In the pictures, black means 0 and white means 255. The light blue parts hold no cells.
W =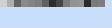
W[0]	208
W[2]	98
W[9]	124
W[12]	43

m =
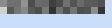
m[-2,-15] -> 139
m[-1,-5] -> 116
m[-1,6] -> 120
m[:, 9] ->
[113, 79]
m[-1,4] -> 88
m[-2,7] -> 63
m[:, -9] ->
[104, 120]
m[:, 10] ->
[84, 116]

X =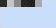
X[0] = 43
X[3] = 38

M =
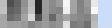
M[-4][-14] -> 189
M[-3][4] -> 193
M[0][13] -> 231
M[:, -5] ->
[245, 238, 164, 222]
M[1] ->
[193, 96, 105, 152, 193, 40, 155, 137, 132, 238, 162, 132, 145, 247]
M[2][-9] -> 78
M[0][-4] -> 163
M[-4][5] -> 39
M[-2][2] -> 118
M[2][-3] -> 136
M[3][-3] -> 130
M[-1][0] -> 166
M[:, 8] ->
[155, 132, 146, 150]
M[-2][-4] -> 143

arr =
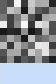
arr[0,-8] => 96
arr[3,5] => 227
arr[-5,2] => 35
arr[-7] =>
[121, 65, 122, 185, 84, 43, 166, 177]
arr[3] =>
[237, 63, 140, 246, 54, 227, 209, 79]
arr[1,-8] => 94
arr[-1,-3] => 160
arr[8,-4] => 72
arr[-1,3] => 91
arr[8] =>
[69, 145, 51, 91, 72, 160, 79, 31]
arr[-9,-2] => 173
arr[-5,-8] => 24
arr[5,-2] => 117
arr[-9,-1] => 36
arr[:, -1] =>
[36, 131, 177, 79, 76, 148, 62, 135, 31]
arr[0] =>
[96, 74, 244, 55, 201, 169, 173, 36]
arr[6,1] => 56
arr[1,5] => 91
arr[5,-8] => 100

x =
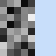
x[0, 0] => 104
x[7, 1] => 87
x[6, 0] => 206
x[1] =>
[163, 9, 57, 135, 126]
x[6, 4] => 108
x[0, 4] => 61
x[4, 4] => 38
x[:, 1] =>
[141, 9, 155, 12, 165, 133, 140, 87]
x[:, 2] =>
[171, 57, 86, 63, 145, 175, 89, 61]
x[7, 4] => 21
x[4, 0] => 57

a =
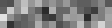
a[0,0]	85
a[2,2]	110
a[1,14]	127
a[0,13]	112
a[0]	[85, 80, 148, 190, 151, 179, 127, 148, 123, 152, 108, 94, 94, 112, 135, 88]
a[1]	[99, 200, 143, 200, 124, 97, 43, 176, 102, 103, 157, 100, 81, 61, 127, 157]
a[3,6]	120
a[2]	[225, 143, 110, 96, 117, 144, 65, 57, 104, 165, 154, 159, 43, 137, 126, 166]
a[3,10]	131
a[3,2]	88
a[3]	[169, 51, 88, 98, 108, 173, 120, 151, 80, 103, 131, 189, 109, 159, 211, 160]

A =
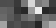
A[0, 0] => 77
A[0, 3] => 122
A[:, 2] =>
[57, 51, 72, 80]
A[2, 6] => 118
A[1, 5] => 237
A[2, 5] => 87
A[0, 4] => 215
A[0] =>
[77, 78, 57, 122, 215, 120, 136, 61]
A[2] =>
[106, 90, 72, 102, 118, 87, 118, 105]

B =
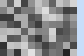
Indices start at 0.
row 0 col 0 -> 179
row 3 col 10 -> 136
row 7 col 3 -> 185
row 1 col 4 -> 122
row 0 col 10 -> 212
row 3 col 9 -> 92
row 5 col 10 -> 126
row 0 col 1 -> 96
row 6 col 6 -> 65
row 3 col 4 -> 96
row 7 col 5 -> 159
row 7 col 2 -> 52
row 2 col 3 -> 172
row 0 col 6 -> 166
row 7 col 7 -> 121
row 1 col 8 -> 119
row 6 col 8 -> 109
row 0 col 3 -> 67
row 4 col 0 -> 182
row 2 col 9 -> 120
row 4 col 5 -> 131
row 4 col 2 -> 184
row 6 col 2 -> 189
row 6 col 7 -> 98
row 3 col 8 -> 125

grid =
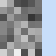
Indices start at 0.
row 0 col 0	204
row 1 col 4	118
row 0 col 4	87
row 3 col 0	133
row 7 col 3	79
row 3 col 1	120
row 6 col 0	99
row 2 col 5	77
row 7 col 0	209
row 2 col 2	118
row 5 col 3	194
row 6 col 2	145
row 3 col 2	155
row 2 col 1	153
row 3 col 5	118
